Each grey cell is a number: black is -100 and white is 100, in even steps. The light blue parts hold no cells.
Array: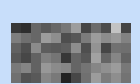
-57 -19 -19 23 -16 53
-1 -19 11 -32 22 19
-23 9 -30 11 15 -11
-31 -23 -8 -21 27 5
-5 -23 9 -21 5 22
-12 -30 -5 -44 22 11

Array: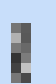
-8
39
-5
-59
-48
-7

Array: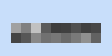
26 51 -52 -37 -44
-47 7 -6 -4 -23

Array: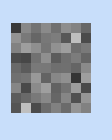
-55 -10 -12 3
15 -20 -2 50
2 12 14 -14
-40 -11 -28 -3
-18 -5 -13 -21
-12 20 6 -59
5 9 -23 22
-28 -5 -20 -37
-34 -41 1 16

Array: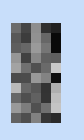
-15 11 -74
-31 14 -93
-26 21 -93
18 6 -26
28 -37 58
-41 19 -88
45 -32 37
-19 -24 49
20 -37 54
-23 1 -67

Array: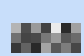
41 21 84 26
-11 -43 21 -16
-56 -68 -31 -44

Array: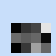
-97 -47
-16 -19
-99 26

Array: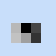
44 -45
52 -60
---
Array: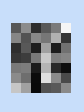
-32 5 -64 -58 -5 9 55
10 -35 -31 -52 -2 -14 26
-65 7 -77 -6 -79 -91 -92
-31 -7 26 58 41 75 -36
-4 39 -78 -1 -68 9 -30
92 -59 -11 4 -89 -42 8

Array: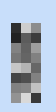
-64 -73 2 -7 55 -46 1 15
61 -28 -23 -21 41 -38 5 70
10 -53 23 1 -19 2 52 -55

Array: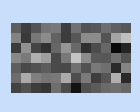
-27 3 -54 7 -26 -15 -48
-51 -55 14 -5 -43 33 -36
-35 -7 -47 37 -36 0 -52
-9 10 -61 24 -28 -8 -58
-5 -23 -19 -43 -42 -5 -14
-51 -53 17 -5 -43 34 -40
-11 -32 -18 54 -11 -39 -86
-36 10 -63 10 -36 -4 -37
-32 10 -40 -30 -5 -51 -29
-14 -35 -19 -32 -13 -34 -17
-25 29 -93 -12 -67 37 -13
-32 50 -72 -35 4 -68 -19

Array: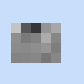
54 11 9 3
-32 -4 8 4
-58 2 11 6
16 35 17 -7
31 5 -1 6

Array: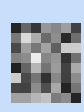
-72 -5 -43 1 -74 59 -47 26
-20 71 25 10 -21 -42 -48 26
-57 35 -7 85 43 -8 10 43
18 -17 28 6 -9 -61 -38 52
6 11 -25 18 22 7 32 -3
24 -67 59 -60 -48 -50 -72 10
-48 -14 61 -11 33 10 -8 -72

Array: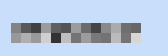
3 19
-31 38
-50 20
22 62
-25 -61
-34 49
22 -9
-16 22
-46 -5
8 -10
34 47
-13 -9
-19 68

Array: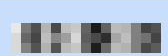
82 70 70
-6 -19 2
-37 -45 -35
41 49 40
-42 6 -34
49 24 46
57 69 55
-22 -27 -19
-79 -42 -77
-23 -64 -17
47 30 46
41 49 40
0 0 0
-47 -11 -42
-36 -47 -28
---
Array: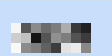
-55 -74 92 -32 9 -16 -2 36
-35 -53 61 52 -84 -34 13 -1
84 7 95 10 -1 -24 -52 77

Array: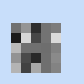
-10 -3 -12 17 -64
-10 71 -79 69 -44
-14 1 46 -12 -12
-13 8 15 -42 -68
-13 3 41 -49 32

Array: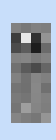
1 -1 1 -6
-62 16 -52 82
-77 -16 -41 -27
-5 2 2 4
-42 -20 -11 -29
5 0 1 -11
7 -12 -9 -12
6 0 -4 -8
4 -1 -8 24
-7 17 4 -2

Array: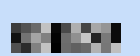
17 -91 -53 -36 -17 52 -93 -42 37 -46 31
-5 -91 -86 -10 29 1 -98 -14 13 55 -72
-7 50 -37 -66 1 52 -100 -15 -24 -18 40

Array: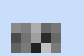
-18 -7 8 -1 36
-66 -18 -41 -10 25
51 -4 -22 -4 -75

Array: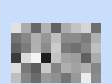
67 -14 77 34 -20 39 -23 35 53
-3 38 -10 6 37 18 49 8 9
6 50 -22 -3 39 10 59 -4 -12
-24 34 -54 72 91 -77 53 28 24
37 5 73 -5 -27 58 4 37 28
85 10 50 6 -16 20 13 -8 20

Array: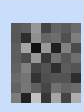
-29 -17 -31 -26 19 -47 -22
-37 -1 -32 -65 12 -20 -14
2 -41 -26 30 -88 20 -75
-32 -14 -27 -40 18 -56 -11
-28 -34 -23 0 -46 -35 -63
-35 -64 -17 -9 -60 -38 -34
-22 -16 -23 -7 -25 -45 -11
-47 36 -3 -74 51 -58 30
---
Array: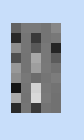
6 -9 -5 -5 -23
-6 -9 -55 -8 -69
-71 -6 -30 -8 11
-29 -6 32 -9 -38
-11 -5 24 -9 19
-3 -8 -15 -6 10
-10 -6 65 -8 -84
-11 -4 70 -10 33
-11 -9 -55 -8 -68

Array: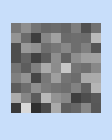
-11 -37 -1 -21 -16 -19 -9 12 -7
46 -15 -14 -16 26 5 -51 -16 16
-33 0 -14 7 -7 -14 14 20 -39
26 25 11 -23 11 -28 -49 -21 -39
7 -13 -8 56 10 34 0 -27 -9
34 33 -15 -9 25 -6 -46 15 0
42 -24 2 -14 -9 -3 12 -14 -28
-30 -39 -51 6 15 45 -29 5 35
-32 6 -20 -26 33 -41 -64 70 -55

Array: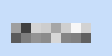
65 94 62 30 61 66 -50 25
-25 0 4 69 9 15 -1 -29

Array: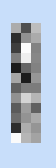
48 -38 35
34 14 -65
3 98 -51
6 87 -2
2 -21 -79
18 -78 30
-3 -2 -25
42 66 14
-24 23 -29
33 15 -15
17 36 -65
28 43 96

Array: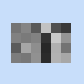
-55 -37 52 -30 4 -9
16 58 -60 2 -4 1
-10 38 -69 11 30 -29
31 40 -66 14 -7 -3

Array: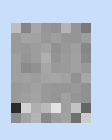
-4 16 41 14 18 31 4 49
23 17 18 25 19 27 28 21
6 25 19 14 28 23 19 21
8 26 22 16 37 23 17 25
20 26 21 20 30 14 9 25
31 14 27 30 29 23 26 25
13 20 18 18 20 26 22 20
14 17 26 16 20 28 25 21
-21 54 24 78 46 37 65 -67
60 -12 27 22 7 41 28 9
